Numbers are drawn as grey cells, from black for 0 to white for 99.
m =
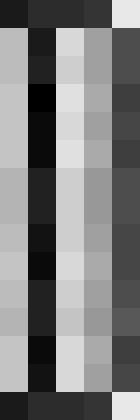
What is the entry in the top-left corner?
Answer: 10
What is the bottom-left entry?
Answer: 10
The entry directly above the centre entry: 80
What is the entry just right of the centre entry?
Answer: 59
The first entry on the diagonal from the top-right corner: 90
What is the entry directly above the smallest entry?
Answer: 13
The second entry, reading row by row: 17
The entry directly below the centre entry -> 80
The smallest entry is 0
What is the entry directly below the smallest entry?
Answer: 4
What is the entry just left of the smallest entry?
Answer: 76
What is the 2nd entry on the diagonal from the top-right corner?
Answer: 62
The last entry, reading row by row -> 90
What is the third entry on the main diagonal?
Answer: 80

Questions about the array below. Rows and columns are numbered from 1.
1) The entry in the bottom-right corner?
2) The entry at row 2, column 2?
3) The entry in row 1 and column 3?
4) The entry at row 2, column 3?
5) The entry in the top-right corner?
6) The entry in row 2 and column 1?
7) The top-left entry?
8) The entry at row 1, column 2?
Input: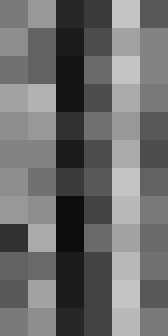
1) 47
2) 38
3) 15
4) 11
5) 34
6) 55
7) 47
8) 59

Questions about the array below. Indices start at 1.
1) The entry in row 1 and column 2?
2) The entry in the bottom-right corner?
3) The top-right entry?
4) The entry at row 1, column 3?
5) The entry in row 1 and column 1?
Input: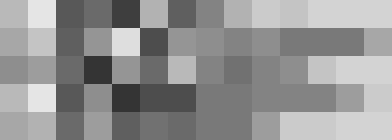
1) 89
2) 82
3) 82
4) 34
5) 72

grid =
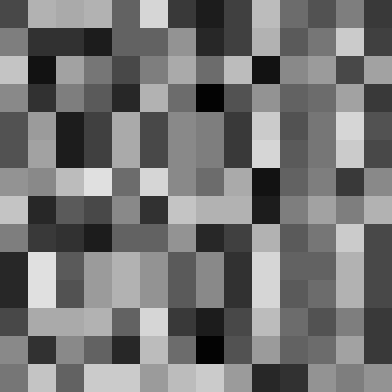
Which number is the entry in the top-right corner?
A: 22
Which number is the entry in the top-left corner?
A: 28
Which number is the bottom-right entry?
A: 57
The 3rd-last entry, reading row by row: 57
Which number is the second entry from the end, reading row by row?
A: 49
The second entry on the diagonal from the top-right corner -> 79
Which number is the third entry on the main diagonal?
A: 63
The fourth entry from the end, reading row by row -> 19
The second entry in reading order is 69
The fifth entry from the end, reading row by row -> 15
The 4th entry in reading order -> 69
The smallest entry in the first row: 11
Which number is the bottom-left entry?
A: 46

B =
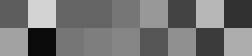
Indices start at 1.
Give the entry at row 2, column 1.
63
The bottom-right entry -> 67
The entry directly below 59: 33
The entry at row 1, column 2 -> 82
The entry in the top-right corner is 19

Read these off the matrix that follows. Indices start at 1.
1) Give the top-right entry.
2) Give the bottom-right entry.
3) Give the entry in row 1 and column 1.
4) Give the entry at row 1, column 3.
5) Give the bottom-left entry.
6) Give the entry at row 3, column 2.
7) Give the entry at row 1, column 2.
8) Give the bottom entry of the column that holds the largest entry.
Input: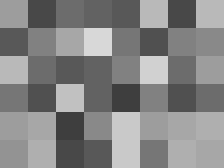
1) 72
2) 65
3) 61
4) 42
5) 57
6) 42
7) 28
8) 34

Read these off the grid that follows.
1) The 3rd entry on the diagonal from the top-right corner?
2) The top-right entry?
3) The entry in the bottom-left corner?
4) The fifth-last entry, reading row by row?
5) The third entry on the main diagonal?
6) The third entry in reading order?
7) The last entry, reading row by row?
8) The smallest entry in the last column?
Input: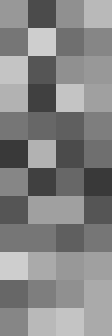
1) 33
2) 72
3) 52
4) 66
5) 56
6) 56
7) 66
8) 22

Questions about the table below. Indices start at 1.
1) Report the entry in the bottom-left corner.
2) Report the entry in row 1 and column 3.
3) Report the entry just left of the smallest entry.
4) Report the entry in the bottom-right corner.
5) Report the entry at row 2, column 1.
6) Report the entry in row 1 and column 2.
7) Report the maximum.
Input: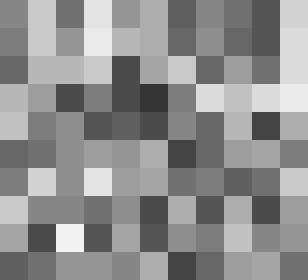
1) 37
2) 44
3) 29
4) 44
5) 48
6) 78
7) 94

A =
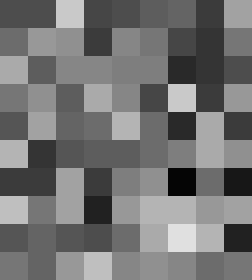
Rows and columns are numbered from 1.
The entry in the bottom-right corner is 46
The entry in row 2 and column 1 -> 42
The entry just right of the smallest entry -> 42
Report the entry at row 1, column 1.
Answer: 30
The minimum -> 2
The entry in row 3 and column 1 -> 66
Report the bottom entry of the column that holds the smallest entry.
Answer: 52
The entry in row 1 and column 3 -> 78
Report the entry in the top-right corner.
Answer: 63
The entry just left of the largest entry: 66
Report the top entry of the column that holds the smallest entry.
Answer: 39
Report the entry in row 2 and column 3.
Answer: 56
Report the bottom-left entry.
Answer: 46
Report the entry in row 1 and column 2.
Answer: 30
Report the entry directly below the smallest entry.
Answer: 70
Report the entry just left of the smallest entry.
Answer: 56
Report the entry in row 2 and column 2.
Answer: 59
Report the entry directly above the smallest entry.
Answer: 49

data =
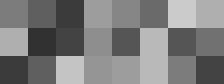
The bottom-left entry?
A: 23
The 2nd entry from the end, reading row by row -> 48
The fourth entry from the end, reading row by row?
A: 61
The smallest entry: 19
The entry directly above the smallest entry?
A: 37
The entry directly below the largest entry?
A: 33
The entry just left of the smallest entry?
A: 68
